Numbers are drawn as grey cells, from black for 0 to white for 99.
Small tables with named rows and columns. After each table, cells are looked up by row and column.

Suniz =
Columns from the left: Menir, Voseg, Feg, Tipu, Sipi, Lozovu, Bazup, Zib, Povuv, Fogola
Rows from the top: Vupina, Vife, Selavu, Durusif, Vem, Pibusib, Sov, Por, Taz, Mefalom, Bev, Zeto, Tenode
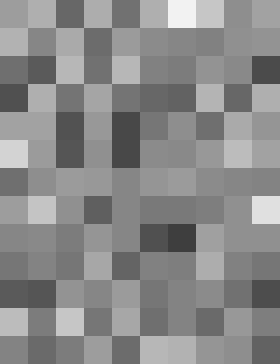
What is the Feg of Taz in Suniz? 48
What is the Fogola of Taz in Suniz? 56
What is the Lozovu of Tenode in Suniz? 71
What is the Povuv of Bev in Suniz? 44
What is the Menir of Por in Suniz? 61
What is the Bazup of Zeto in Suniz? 51
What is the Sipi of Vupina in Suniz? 44
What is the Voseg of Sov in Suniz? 55
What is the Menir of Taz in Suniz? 52
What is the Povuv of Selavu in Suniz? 53
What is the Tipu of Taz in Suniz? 58
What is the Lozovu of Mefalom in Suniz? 50
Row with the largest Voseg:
Por

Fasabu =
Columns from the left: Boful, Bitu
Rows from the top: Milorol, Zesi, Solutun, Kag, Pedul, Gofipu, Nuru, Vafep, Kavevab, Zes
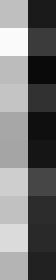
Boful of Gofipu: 64
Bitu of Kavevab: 16
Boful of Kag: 76
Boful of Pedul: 65
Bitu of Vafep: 17
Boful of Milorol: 74
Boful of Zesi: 97
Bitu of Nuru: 27
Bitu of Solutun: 4
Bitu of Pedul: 6
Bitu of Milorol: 10

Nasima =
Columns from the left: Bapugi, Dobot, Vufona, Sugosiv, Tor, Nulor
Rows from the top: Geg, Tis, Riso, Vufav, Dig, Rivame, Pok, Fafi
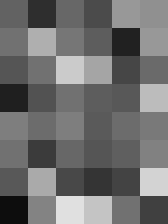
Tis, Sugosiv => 36
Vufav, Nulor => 73
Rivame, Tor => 37
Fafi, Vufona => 87
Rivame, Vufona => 40
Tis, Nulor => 59
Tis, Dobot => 68
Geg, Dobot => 18
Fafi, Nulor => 25
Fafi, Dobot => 51
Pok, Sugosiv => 20
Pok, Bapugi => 34
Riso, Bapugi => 33
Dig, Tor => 42

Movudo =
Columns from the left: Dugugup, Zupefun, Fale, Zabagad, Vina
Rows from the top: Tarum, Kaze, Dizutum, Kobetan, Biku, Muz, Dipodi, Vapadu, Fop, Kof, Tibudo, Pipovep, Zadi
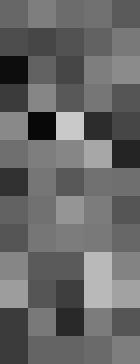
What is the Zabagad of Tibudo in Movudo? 72
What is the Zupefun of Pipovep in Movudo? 47
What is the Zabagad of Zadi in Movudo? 41
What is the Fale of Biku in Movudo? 78
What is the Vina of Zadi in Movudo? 49
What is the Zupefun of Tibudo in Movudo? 33
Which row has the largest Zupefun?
Kobetan

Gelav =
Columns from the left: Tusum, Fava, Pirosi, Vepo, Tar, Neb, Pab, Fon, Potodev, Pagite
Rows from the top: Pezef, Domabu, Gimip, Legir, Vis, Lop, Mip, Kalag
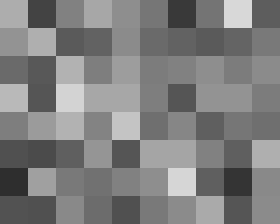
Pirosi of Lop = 37
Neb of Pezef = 46
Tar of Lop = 33
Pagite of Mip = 53
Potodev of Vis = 46
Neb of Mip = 55
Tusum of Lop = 31
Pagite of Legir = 48
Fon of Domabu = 35
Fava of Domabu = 68
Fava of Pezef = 26
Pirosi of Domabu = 35
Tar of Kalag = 31
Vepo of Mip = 44
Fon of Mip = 37
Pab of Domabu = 38
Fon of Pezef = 45
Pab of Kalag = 54
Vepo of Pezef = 65

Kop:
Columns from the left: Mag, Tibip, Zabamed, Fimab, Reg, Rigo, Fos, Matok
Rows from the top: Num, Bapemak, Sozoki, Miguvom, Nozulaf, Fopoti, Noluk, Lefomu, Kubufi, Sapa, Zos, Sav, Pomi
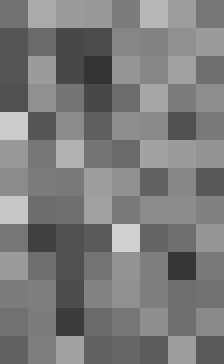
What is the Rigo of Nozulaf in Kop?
53
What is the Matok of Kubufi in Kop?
58
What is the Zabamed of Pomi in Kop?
63
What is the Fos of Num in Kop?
61
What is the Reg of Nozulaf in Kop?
55
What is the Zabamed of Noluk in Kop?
47
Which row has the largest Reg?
Kubufi

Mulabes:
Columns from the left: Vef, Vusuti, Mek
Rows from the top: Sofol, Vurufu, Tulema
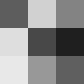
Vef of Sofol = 36
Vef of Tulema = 90
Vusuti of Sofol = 81
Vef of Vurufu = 86
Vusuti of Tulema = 59
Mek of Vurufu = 12
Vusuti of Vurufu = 28

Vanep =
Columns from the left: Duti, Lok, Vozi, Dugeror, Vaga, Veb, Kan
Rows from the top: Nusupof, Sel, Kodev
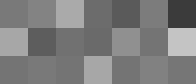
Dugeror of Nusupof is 42
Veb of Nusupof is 48
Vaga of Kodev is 45
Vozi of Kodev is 45
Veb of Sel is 45
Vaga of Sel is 56

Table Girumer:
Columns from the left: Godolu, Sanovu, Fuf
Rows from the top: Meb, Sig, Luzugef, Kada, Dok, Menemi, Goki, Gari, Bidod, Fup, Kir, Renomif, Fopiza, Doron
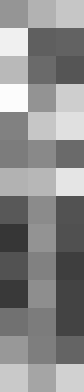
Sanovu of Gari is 54
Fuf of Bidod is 31
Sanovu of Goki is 71
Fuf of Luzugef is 33
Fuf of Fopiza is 39
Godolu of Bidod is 21
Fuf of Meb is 77
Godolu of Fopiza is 59
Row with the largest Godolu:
Kada

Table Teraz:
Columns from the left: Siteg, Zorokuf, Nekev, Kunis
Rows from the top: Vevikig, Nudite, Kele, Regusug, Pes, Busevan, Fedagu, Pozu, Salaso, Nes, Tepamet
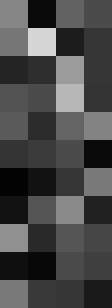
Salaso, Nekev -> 33
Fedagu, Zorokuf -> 7
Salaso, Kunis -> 27
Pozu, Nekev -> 53
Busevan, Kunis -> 4
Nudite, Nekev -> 11
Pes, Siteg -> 35
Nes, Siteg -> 6
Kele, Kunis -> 21
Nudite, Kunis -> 21
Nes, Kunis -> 25
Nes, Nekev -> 29
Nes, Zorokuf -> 3
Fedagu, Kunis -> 47
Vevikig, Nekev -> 38
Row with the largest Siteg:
Salaso

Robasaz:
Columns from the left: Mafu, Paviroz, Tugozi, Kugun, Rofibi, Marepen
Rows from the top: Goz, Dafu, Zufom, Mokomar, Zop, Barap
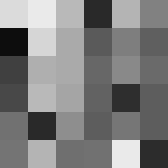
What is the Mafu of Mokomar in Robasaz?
28
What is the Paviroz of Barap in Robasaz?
70
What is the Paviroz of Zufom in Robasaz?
68
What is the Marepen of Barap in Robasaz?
17
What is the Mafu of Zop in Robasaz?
44
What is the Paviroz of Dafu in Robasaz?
83
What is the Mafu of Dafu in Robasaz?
5
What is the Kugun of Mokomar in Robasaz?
38
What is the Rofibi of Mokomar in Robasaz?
18
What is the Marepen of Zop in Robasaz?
36
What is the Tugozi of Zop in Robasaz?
55
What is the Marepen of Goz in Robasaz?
50
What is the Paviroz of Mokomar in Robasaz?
72

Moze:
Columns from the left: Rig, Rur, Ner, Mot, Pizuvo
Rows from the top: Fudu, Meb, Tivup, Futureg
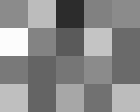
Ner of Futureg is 65
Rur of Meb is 51
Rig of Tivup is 47
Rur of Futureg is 39
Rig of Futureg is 74
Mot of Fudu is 50
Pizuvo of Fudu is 54
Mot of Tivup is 54
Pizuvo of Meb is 41
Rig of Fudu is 54

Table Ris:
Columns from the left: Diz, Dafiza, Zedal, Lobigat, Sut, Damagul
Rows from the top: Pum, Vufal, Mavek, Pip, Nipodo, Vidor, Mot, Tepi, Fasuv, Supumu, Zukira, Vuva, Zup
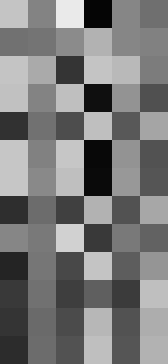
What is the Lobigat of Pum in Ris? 2
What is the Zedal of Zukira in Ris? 24
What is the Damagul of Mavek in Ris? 48
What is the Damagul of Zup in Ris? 69
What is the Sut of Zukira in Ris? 23
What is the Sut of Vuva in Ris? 32
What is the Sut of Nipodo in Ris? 34
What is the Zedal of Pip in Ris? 74
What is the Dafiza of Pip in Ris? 51
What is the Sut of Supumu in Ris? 36
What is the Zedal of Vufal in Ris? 54

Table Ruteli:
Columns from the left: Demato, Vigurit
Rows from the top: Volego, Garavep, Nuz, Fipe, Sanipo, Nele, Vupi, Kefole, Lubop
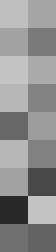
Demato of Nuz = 76
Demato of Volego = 74
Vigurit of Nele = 50
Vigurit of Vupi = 28
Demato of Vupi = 63
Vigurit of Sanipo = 61
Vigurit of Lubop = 38
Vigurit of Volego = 64
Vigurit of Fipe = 51
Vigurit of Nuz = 66
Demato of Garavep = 63
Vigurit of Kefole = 76
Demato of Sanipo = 40
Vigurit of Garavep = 47
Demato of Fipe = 71
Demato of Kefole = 16
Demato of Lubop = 43
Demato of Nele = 71
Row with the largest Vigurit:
Kefole

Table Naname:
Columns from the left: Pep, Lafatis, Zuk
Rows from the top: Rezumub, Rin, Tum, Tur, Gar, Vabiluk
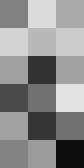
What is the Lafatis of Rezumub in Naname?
85
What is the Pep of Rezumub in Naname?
50
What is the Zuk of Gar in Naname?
44
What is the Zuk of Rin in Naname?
79
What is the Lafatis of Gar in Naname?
21
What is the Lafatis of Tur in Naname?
44
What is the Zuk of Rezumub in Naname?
66
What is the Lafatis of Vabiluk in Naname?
60
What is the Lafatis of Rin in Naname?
72
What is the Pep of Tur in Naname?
29
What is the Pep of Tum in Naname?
62
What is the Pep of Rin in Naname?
82
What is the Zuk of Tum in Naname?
63
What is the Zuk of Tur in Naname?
88
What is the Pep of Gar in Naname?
63
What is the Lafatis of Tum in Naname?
19

